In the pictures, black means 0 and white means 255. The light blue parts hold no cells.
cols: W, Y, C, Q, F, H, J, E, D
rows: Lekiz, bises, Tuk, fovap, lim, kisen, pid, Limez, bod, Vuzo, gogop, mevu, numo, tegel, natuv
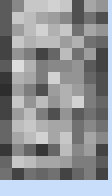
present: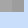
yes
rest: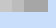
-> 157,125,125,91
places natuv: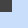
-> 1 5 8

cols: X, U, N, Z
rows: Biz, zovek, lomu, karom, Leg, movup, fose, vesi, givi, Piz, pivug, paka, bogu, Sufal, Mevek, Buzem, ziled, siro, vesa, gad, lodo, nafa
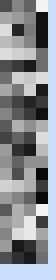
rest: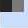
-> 17
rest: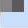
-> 58,17
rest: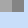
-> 17
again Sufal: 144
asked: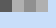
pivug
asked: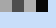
Mevek
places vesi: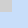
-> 2

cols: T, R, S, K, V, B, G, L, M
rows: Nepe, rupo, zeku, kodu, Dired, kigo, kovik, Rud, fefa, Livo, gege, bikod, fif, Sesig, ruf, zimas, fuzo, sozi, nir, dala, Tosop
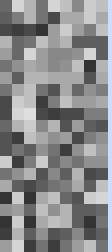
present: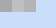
yes
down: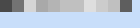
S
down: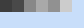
K
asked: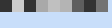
nir
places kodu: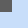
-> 6 7 8
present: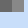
yes
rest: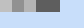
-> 104

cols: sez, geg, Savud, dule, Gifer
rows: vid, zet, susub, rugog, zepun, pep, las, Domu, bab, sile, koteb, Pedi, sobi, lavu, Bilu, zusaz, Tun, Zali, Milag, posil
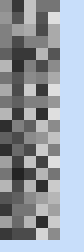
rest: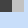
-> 66,223
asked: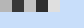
sile
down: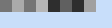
sez

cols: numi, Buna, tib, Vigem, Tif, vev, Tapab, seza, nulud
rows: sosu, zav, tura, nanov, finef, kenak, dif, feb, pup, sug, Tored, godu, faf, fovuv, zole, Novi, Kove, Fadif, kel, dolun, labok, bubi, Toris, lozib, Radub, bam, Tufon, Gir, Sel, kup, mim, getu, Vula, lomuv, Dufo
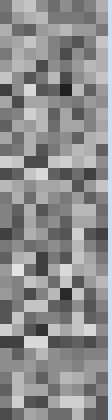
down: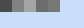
Buna
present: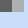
yes
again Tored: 165
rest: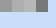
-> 120,120,109,154

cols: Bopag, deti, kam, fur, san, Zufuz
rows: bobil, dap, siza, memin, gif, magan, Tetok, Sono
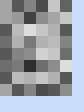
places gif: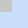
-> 4
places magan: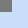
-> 1
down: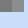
kam
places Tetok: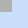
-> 2 4
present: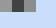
yes
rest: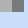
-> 177,187,132

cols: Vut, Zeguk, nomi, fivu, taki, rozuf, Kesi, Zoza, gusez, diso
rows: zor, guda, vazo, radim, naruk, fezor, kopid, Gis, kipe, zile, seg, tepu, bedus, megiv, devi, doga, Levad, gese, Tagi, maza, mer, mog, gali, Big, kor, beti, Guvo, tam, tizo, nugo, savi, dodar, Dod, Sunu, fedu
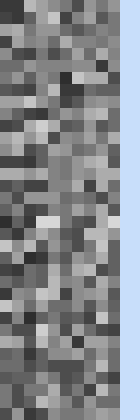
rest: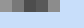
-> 97,67
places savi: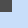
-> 2 4 5 6
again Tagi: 215

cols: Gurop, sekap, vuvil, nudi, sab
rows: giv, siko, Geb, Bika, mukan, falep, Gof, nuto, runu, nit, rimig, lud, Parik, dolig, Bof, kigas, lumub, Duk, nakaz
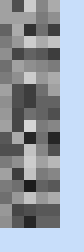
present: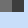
yes
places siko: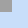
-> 0 1 2
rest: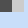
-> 134,171
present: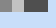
no

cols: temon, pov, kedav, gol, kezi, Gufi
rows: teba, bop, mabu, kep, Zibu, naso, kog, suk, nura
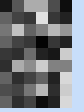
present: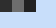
yes
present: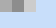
yes

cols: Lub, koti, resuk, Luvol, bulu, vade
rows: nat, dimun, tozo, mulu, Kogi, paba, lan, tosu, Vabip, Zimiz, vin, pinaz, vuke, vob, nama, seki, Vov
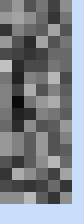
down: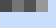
Luvol
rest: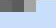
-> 83

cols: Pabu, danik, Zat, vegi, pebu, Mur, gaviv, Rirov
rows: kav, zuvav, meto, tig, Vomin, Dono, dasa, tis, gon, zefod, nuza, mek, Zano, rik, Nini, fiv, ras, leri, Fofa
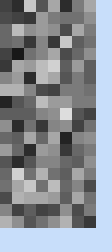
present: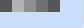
no
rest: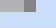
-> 75,66,123,123,113
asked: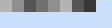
Fofa

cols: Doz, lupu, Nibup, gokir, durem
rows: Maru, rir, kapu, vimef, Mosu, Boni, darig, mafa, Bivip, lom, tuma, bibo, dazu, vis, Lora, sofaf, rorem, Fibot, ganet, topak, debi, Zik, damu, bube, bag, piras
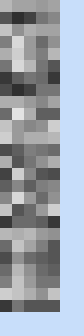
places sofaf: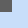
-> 0 2
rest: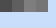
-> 107

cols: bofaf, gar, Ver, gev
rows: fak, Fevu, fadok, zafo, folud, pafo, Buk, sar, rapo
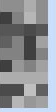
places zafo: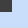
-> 2
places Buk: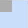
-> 0 1 2 3
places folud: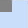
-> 0 1 3
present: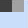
yes
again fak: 142
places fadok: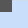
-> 0 1 3
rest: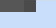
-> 86

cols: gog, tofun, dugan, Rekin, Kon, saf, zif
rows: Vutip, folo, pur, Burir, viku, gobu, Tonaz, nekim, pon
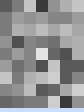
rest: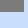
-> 206,58,146
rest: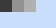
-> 197
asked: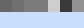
pon
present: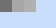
yes
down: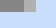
dugan
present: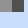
yes
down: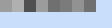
tofun

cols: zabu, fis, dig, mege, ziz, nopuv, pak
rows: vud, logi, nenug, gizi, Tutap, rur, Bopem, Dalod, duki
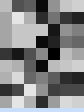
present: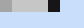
yes
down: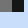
ziz
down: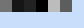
ziz
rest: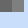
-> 93,44,34
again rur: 188

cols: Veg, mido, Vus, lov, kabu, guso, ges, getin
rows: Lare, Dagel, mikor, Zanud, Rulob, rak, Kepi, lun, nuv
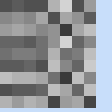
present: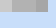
no
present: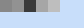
yes

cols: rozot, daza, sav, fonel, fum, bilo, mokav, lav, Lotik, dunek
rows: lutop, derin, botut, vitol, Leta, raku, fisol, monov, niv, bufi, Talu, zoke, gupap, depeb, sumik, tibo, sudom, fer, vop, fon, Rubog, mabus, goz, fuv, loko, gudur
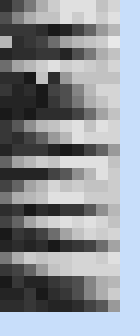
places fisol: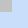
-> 3 6 7 8 9
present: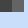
yes

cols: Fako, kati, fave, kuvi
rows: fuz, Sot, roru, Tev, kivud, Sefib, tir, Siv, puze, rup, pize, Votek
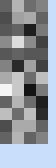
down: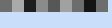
fave
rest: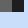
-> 121
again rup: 190
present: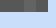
no
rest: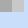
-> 109,190
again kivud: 87
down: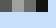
fave

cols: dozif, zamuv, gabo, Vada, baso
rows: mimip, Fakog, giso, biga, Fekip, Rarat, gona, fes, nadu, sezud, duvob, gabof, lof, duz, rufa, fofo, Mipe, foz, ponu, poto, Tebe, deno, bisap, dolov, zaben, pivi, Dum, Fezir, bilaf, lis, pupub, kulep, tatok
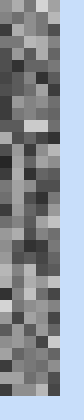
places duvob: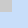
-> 2 3
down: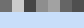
Vada

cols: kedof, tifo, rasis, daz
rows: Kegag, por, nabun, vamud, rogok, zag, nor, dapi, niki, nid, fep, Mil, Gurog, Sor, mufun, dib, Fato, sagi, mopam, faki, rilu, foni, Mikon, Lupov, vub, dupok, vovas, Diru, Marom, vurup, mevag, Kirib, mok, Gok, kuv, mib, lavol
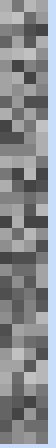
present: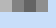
no
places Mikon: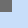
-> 1 2
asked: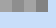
dapi
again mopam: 68
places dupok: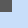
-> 1 3

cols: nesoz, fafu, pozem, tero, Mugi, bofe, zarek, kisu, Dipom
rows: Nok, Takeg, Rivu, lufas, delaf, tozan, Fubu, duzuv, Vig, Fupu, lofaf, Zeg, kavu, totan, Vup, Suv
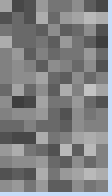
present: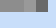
yes
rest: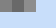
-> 81
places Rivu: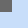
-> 1 2 6
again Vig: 117
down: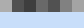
Dipom
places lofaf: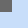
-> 0 1 3 4

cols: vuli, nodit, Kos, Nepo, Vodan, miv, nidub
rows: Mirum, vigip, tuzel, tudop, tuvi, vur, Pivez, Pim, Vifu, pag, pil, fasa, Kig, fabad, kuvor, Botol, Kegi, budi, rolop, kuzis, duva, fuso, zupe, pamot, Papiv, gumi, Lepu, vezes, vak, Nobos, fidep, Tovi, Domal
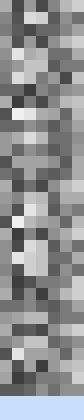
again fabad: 163
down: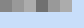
vuli

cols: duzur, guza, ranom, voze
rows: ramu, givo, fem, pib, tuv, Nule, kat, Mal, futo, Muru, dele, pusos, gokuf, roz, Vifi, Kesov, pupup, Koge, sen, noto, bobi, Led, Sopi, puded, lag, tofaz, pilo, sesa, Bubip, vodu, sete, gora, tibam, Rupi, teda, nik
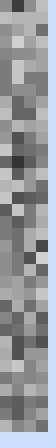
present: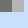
no
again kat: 123
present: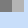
yes
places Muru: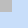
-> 0 3
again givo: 180

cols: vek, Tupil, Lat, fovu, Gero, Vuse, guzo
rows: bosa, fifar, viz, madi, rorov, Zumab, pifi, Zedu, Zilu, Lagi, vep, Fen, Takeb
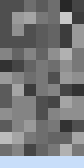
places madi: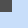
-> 0 1 2
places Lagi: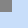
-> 1 2 4
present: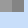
yes
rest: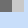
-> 60
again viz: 79
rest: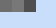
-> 154,143
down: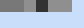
guzo

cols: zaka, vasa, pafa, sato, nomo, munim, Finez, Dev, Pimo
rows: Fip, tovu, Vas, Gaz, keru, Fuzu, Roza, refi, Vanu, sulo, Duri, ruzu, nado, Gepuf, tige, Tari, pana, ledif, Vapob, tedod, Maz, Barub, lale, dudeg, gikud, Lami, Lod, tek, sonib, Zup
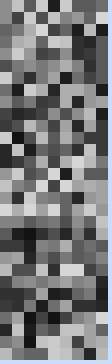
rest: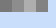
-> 49,90
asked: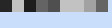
tek
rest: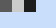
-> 203,90,90,110

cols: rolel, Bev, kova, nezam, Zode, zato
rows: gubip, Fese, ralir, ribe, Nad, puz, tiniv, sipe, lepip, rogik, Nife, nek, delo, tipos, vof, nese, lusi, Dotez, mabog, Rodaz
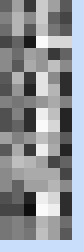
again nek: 160
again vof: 170
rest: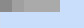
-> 69
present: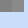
no
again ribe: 215

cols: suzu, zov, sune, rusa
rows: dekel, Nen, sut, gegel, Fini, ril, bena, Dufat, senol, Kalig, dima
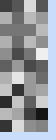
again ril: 95
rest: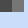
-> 239
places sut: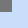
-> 0 1 2
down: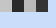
suzu

